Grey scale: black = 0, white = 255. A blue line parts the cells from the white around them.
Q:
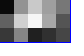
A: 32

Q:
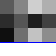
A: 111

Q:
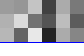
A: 35

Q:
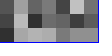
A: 122

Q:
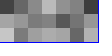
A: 165

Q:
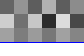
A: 119

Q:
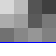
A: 135

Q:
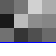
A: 53
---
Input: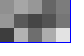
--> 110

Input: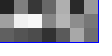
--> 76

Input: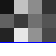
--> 146

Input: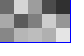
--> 189

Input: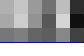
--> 100

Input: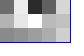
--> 158
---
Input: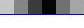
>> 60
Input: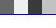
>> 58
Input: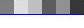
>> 191
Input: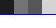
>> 86
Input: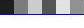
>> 204
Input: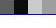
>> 203
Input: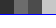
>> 76
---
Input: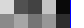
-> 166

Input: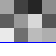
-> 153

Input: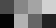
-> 178

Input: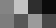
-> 87

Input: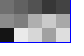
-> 126

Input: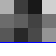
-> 95
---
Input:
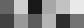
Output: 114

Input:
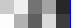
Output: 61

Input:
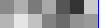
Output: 154

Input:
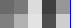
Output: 206

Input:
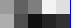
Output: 50

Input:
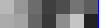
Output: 35

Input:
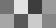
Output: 134

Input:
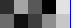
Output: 199

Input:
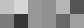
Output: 160
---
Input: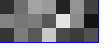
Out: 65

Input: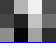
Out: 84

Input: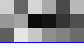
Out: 185

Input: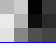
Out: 56

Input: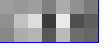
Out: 122

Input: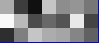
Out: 119

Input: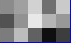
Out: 202

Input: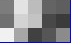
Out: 94

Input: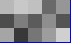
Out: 150
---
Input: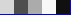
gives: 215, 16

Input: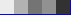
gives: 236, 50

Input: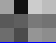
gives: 163, 141

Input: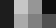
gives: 29, 81

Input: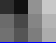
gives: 46, 172

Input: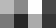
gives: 185, 54

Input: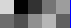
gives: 215, 96
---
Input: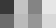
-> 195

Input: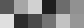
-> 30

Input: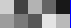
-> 179

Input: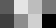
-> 228

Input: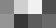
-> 207

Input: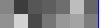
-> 110

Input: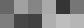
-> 169

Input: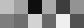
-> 169

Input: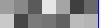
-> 165
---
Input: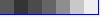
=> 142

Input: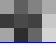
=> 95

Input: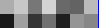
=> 105

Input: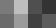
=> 190

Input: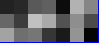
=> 12

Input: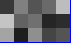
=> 84

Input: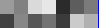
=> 43

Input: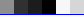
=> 1
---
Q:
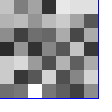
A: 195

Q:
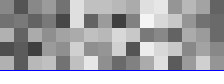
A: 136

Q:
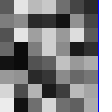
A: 90

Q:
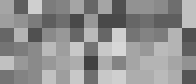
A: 165

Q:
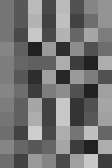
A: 117
